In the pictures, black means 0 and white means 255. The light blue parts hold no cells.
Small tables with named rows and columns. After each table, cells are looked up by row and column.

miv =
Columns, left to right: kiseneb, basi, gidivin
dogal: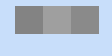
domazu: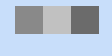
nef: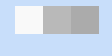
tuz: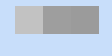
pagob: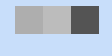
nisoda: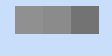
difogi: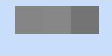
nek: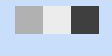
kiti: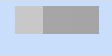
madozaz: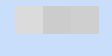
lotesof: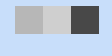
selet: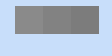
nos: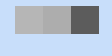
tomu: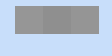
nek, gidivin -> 63
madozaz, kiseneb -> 219
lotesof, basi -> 207
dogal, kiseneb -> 131
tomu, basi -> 143
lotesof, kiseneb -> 183
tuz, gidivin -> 155
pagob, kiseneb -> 174
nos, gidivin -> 92
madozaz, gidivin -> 207
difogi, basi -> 135
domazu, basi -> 193
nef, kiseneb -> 249

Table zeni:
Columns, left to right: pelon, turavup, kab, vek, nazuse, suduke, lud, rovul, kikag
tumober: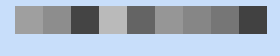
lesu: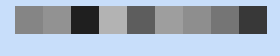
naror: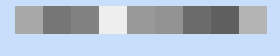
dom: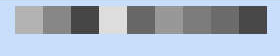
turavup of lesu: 146
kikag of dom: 72
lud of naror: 108
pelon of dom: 179
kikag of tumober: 65
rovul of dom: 107
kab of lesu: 31
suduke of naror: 147
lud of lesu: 142
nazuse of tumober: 100

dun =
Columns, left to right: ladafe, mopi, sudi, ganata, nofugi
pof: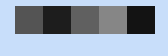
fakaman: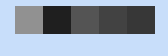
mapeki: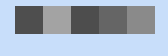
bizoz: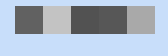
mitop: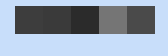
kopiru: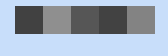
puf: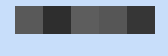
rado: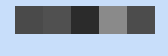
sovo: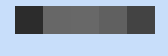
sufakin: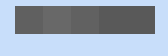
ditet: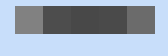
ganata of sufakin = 89
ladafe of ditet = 129
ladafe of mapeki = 78
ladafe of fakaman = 145
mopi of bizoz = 195
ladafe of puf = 89
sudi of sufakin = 97
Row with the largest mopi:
bizoz

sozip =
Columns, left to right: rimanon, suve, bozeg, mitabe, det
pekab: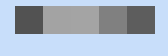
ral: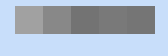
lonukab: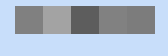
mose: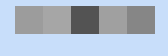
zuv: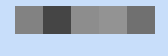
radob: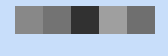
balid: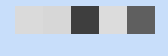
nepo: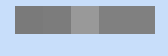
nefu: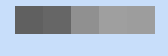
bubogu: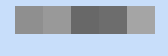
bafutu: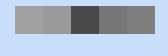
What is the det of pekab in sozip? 93
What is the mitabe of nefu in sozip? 159
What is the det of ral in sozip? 117
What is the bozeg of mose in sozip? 83
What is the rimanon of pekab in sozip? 82
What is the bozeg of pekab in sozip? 164
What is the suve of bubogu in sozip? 153
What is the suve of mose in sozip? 166
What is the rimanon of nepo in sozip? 122
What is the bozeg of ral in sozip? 115
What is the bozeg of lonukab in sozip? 93
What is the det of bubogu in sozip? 165
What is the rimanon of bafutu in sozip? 161
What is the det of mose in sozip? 134
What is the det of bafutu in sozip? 127
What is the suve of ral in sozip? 136
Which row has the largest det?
bubogu

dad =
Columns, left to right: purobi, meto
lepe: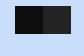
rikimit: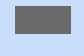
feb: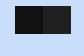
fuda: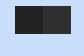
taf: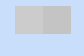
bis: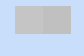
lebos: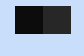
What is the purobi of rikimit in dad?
106
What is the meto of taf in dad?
196
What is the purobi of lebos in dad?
12
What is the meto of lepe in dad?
35
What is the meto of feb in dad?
32
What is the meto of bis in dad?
192
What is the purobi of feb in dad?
17
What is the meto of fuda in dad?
47
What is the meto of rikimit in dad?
106
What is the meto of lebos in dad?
39
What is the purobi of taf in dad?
204
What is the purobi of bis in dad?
197
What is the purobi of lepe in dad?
14
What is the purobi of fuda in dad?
34
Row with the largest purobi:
taf

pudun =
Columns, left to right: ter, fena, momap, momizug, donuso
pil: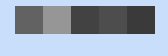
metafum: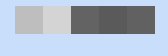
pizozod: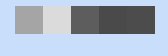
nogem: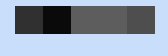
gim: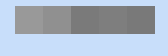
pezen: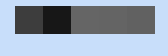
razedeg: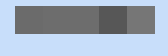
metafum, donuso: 97
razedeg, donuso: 118
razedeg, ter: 107
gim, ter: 153
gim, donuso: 121
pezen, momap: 101
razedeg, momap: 109
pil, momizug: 77
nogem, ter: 48
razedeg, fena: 109
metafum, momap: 99
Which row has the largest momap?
gim

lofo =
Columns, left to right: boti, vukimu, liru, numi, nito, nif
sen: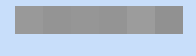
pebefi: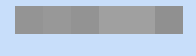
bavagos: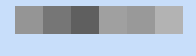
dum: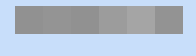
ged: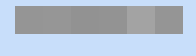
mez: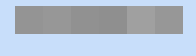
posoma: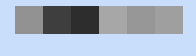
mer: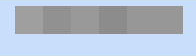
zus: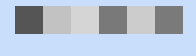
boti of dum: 145
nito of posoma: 151
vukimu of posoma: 62
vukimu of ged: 150
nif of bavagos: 179
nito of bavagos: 153

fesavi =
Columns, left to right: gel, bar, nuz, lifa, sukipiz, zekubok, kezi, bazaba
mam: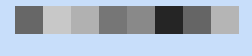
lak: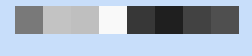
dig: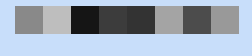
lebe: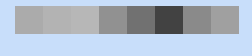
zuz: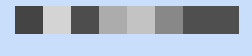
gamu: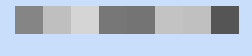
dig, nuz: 21
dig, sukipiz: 51
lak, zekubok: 31
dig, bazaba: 153
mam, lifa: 118
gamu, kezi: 192
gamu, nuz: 213
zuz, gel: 68
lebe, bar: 179
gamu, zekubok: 195
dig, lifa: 60
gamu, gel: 133
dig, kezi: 76
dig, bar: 190
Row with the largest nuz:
gamu

